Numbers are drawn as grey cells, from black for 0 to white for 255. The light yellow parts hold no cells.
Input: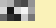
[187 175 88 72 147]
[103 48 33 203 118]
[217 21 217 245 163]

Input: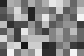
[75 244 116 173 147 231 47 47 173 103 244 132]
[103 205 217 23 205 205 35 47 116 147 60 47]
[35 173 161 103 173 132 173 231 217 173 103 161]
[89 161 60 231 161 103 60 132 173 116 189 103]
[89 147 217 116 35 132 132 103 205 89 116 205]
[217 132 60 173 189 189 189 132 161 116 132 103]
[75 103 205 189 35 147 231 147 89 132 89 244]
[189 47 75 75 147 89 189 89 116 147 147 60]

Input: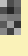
[90 159 52]
[134 119 119]
[189 77 106]
[134 64 175]
[77 39 90]

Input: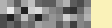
[178 234 149 34 207 219 164 134 120 63 49 104 164]
[178 149 92 164 192 104 92 92 149 178 92 76 120]
[76 104 76 120 104 164 149 149 92 134 63 134 120]
[76 34 104 192 120 34 120 149 134 207 164 134 178]

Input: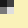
[121 222]
[24 65]

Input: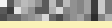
[76 104 104 133 145 161 215 104 76 120 145 161 120 45 133 175]
[242 90 161 187 175 145 90 187 104 187 145 133 161 60 202 120]
[90 60 227 175 145 90 90 175 215 133 145 133 161 60 202 120]

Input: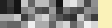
[171 171 200 60 117 187 213 131 85 60 47 200 117 60]
[117 101 101 156 239 171 171 101 187 213 101 156 239 213]
[32 60 20 200 101 187 187 117 20 213 227 171 72 143]
[32 47 20 131 156 85 72 156 47 117 85 72 143 131]

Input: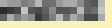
[97 169 125 154 138 58 85 125 183 111 169 138 73 73 169]
[169 154 154 125 138 183 111 111 154 169 169 138 97 85 183]
[43 58 73 195 85 73 97 138 85 85 97 183 97 111 195]
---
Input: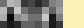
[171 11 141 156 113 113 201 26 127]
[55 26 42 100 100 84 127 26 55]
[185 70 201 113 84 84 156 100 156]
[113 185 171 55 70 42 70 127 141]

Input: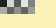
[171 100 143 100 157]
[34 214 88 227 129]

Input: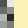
[183 40]
[156 125]
[109 140]
[82 230]

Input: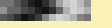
[87 74 46 18 32 60 131 187 211 199 175 131 116]
[147 101 101 74 60 32 18 46 101 175 211 199 175]
[116 116 87 60 32 18 46 87 162 199 211 187 147]

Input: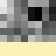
[100 100 75 116 100 143 88 100]
[182 128 156 88 195 168 143 156]
[195 143 116 128 168 182 75 88]
[128 168 128 143 18 4 116 44]
[236 182 116 88 168 156 156 60]
[221 195 128 100 18 4 100 30]

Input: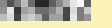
[136 82 124 188 109 39 39 96 136 176 230 246 96]
[188 218 69 188 203 176 96 161 161 69 230 124 148]
[148 230 55 161 176 109 109 136 176 69 218 124 203]

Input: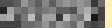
[67 67 67 107 107 120 150 107 150 134 107 162 81 67 81]
[81 81 95 150 120 95 134 95 134 150 134 150 134 55 107]
[39 162 120 107 134 107 120 134 95 95 81 150 174 120 67]
[162 174 81 120 188 95 162 162 55 188 134 120 188 24 67]

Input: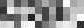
[93 81 93 170 38 197 67 144 51 144 209 252]
[81 185 81 132 67 120 170 132 93 252 170 185]
[209 222 107 238 252 67 120 156 222 238 222 51]
[51 238 185 209 197 107 67 170 51 156 197 197]

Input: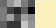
[95 53 53 198 149]
[123 67 38 95 6]
[107 149 185 123 82]
[123 161 82 161 137]
